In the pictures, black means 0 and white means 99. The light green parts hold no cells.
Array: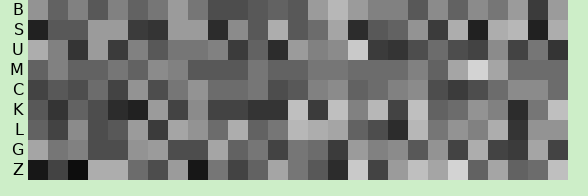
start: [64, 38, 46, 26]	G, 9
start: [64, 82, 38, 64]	Z, 20
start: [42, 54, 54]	C, 23
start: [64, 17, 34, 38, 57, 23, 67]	S, 15

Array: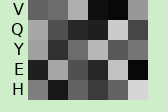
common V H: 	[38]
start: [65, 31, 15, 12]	Q, 0

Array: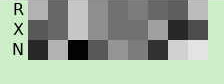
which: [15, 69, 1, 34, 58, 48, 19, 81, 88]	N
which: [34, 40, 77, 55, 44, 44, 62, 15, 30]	X
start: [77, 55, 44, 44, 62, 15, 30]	X, 2
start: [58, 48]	N, 4

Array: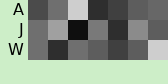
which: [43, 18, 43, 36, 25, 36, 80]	W
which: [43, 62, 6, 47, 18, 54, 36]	J
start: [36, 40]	A, 5
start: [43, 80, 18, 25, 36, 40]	A, 1

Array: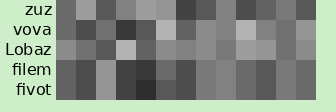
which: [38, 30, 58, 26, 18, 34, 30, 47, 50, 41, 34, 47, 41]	fivot
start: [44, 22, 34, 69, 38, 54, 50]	vova, 2
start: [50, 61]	zuz, 3
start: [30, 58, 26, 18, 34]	fivot, 1

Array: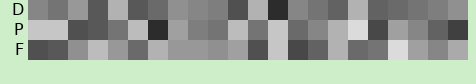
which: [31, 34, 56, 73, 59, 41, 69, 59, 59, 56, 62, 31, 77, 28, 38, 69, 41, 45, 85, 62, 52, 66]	F
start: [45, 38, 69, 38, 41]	D, 14
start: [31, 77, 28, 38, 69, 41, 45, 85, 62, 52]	F, 11
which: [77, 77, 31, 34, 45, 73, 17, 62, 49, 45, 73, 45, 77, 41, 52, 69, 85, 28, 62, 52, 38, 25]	P
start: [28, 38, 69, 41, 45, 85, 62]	F, 13
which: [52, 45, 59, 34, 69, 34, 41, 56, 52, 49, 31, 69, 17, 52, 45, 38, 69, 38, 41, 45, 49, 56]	D

